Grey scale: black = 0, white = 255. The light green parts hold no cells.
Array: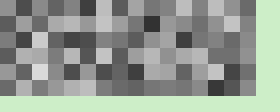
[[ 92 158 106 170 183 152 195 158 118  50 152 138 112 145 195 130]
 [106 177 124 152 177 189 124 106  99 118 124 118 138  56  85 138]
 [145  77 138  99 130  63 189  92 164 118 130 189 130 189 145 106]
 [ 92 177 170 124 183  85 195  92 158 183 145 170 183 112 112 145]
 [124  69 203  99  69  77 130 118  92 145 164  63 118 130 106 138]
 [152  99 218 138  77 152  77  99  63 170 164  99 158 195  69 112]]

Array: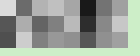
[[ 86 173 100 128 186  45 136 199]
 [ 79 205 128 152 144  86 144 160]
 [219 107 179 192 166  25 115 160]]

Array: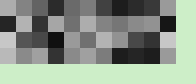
[[ 37 179  51 166 112 173 131 118 138 146  22]
 [199  85  72  16 154 112 179 146  72  51 199]
 [173 131  99  43 106 124  65  29  43  57 154]
 [185 138 160  51 138 160 124  29  37  29 154]]

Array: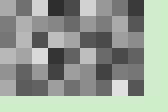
[[119 183  80 189 164  86  74 158 140]
 [170  92  99 158 113 140 107 223  86]
 [125 176 146 133 107 152 125 170  86]
 [146  99 152  66 158 140  66 125 119]
 [170 113 209  46  74 209 152 119  59]
 [183 164 217  53  99 189 107  74  99]]

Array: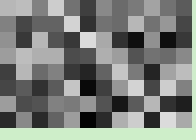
[[ 42 137  42  99 157   3  42 175 205  36 219 169]
 [ 70  91  49  91 197   9  63 151 211  70 205 129]
 [157  76  83 129 122 151  83  22  91 183  49  30]
 [129  70  99  99 211  49 114 107 183 114 151  70]
 [ 63 183 107 129  56  36  99 197 122  36 163 189]
 [183 189 129 205 114  63 137 107 122 163 114  91]
 [157 189 175 175  76  83 175 157  83 114 107 137]
 [145  56 183  83  56 219 169  49  15 145  15  56]]

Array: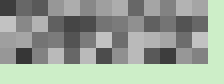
[[ 61 103  89 151 173 136 159 173 103 165 130 179 165]
 [159 165 116 123  83 123 194 109 186 179 165 109 194]
 [151  54 130 186 103 186  76 144 186  89  61 151 130]
 [194 136 179  96  69  76 116 123 144  96 116  83 103]]
